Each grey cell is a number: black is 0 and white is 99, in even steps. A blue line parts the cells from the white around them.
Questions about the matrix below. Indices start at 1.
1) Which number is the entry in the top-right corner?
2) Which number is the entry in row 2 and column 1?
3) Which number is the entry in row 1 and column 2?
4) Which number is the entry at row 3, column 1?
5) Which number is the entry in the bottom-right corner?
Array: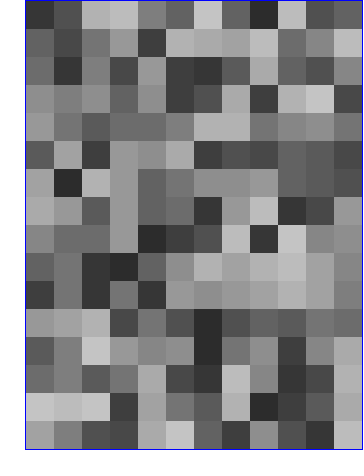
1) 38
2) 38
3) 31
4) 42
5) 73

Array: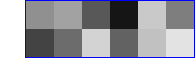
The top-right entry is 49
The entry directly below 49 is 88
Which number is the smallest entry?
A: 8
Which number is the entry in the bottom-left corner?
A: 26

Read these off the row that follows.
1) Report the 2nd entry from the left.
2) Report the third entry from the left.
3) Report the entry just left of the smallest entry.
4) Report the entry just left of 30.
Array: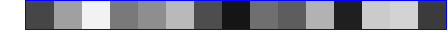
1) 62
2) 94
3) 30
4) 72

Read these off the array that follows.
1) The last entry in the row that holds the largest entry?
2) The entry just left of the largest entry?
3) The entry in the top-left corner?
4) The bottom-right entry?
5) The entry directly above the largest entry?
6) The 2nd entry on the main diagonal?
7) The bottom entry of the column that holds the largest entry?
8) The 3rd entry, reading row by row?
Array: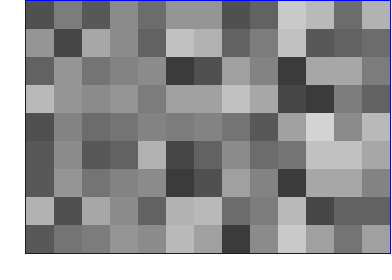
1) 72
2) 62
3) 31
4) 62
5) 23
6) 27
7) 62
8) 34
